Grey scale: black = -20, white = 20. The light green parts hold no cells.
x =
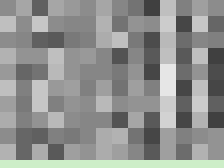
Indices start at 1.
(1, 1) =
2
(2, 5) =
1
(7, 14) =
-5
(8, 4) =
9
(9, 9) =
-2
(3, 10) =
-8
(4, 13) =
10
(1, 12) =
0
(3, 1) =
2
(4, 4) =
10
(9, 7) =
7
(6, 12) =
-9
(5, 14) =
-8
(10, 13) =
8
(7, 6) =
2
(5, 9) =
3
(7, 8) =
2
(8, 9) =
6
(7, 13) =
12
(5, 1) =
4
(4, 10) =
-6
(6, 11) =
16
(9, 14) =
3
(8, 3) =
3
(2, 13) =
11
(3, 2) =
1
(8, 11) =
13
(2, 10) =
2
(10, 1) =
8
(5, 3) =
-2
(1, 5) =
4
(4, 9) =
1
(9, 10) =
-9
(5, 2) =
-4

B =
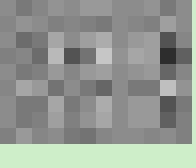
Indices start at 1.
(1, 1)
2
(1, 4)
3
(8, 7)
6
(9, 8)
2
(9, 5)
-1
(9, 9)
2
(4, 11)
-13
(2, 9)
1
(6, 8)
2
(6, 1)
1
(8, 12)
0
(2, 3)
2
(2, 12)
2
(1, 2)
-1
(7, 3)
-1
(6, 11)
10
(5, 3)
0
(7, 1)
2
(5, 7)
5
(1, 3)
1
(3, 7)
7
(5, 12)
1
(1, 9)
2
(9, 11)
2
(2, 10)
0
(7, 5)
-1
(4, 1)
0
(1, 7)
4

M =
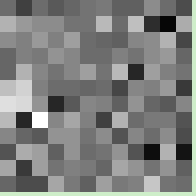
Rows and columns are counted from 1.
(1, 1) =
-3
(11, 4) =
-2
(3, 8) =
-5
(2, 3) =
2
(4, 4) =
3
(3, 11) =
8
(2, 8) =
-3
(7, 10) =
-4
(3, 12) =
-9
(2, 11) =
-19
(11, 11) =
3
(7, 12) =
1
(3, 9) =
1
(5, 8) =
9
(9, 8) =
-7
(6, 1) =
10
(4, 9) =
-2
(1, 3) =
-3
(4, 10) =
2
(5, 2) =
8
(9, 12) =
-8
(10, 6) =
-3
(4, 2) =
0
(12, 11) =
-2
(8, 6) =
0
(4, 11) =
4
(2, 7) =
9
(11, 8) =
6
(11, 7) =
-4
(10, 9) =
-7
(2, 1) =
8
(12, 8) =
-1
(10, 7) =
-2
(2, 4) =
2
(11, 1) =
6
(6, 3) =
0
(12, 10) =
11

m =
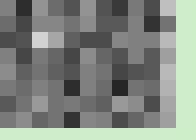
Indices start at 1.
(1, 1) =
0
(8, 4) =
-2
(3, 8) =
1
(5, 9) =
-7
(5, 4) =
-5
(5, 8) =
-9
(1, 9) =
-1
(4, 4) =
-4
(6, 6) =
0
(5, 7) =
-2
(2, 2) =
-9
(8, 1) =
-1
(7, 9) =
2
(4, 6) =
2
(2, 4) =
1
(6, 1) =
-1
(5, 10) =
-6
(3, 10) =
0
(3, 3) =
13
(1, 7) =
-7
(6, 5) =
-13
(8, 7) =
0
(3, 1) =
-8
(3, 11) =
9
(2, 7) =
-6
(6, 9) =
-2
